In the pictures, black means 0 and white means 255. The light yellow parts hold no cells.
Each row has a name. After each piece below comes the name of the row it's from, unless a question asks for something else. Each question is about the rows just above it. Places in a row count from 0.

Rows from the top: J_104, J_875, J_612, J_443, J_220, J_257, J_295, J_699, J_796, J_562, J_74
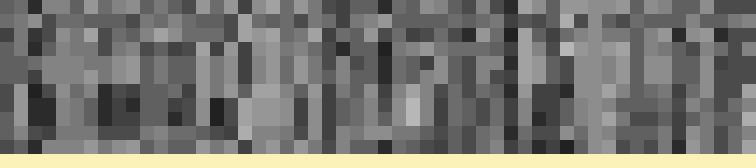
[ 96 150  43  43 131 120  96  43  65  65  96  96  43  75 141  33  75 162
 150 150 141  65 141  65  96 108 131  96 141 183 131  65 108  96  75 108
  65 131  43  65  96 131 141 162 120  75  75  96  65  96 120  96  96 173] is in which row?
J_796
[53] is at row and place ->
J_612, 2
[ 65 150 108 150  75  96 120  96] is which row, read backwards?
J_104
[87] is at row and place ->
J_875, 37

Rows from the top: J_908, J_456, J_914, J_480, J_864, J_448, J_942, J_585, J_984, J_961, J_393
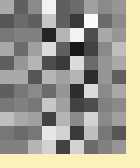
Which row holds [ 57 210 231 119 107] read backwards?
J_961
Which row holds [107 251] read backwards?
J_456

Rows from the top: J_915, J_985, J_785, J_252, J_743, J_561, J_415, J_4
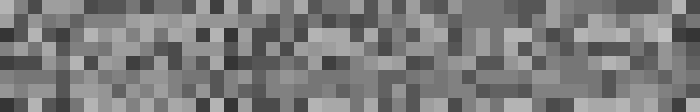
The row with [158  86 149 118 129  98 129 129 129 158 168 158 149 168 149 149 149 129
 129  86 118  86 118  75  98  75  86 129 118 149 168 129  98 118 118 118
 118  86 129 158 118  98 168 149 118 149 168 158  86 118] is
J_985
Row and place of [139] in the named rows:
J_561, 21
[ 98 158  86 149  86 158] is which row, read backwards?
J_915
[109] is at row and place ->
J_915, 43

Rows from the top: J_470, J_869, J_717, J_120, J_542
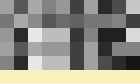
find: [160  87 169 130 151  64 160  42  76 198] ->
J_470
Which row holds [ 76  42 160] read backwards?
J_470
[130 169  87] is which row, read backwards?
J_470
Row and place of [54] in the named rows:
J_717, 5
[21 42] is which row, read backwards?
J_542
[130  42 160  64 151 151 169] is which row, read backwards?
J_120
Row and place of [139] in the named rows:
J_869, 2

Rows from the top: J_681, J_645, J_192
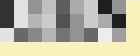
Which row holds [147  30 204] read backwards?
J_681
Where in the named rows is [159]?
J_192, 8
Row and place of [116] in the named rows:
J_192, 4
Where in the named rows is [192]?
J_681, 3
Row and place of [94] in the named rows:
J_681, 4

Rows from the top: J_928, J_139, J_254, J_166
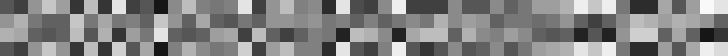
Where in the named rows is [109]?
J_139, 38
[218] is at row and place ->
J_166, 51
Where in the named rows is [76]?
J_928, 25

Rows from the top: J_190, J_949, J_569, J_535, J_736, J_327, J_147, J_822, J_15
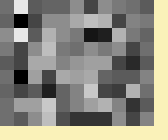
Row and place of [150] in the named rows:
J_736, 5
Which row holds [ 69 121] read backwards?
J_535
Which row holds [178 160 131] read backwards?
J_822
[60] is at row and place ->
J_147, 8
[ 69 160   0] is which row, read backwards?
J_327
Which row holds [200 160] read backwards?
J_822
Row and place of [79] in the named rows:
J_15, 4

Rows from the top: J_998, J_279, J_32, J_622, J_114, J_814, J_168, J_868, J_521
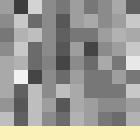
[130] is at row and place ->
J_114, 3
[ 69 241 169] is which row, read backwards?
J_814
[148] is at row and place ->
J_868, 0
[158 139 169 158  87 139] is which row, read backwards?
J_279
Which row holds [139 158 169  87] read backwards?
J_868
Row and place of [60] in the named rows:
J_998, 1
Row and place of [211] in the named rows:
J_998, 2

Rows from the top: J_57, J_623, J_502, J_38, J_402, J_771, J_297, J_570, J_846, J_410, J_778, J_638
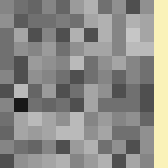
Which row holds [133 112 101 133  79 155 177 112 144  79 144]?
J_778
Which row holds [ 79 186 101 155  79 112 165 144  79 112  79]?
J_297
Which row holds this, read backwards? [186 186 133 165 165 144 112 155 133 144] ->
J_38
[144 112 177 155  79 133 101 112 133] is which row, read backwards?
J_778
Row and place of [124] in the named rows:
J_623, 4
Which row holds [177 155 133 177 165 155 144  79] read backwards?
J_638
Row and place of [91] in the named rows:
J_623, 1

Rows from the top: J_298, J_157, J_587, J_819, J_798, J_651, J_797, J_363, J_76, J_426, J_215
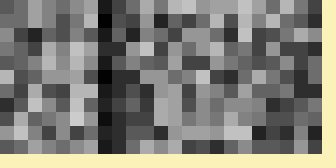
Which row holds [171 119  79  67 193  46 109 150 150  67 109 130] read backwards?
J_587
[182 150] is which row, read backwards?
J_819
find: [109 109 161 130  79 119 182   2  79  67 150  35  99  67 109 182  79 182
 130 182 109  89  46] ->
J_157
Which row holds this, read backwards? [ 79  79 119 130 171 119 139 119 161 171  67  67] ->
J_76
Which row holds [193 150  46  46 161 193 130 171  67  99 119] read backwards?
J_819
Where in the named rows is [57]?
J_363, 10
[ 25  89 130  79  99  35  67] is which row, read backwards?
J_587

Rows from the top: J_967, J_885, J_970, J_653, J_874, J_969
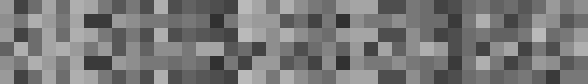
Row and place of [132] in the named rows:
J_653, 23
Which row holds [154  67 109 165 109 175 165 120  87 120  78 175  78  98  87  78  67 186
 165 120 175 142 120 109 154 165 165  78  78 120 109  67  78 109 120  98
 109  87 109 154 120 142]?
J_967
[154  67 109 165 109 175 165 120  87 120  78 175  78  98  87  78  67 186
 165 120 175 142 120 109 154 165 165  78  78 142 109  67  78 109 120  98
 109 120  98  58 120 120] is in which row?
J_969
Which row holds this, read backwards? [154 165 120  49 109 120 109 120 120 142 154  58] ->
J_885
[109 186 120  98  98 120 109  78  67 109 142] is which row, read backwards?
J_970

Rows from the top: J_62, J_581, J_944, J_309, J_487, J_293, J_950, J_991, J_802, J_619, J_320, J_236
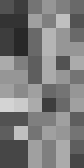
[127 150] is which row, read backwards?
J_62
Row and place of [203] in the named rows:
J_991, 1
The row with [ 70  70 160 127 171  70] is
J_236
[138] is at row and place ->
J_950, 1

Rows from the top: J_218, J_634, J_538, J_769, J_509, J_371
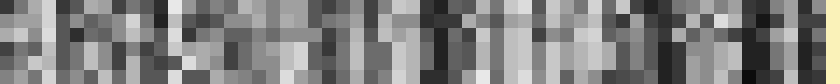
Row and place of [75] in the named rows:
J_371, 44
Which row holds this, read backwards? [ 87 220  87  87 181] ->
J_371
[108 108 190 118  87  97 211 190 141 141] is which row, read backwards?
J_509
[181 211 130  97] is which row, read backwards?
J_371
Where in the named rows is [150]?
J_218, 13
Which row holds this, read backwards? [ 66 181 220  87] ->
J_634
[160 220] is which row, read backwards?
J_371

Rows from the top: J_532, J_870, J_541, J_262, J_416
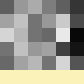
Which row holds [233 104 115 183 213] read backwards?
J_541
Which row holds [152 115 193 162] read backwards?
J_870
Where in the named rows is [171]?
J_532, 2
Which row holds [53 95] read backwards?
J_532
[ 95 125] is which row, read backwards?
J_532
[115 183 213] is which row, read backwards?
J_541

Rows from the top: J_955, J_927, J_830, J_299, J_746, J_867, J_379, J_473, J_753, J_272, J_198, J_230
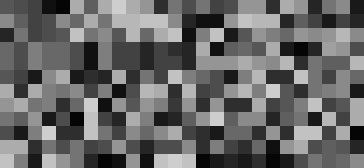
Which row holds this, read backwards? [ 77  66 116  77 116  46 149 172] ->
J_955
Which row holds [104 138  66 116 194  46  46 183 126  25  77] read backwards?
J_867
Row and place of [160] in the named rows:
J_299, 23
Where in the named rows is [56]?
J_473, 12

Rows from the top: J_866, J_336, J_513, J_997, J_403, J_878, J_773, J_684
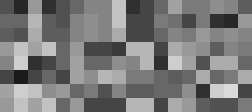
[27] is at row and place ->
J_878, 1
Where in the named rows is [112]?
J_336, 12
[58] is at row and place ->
J_997, 8
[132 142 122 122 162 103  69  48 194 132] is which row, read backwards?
J_866

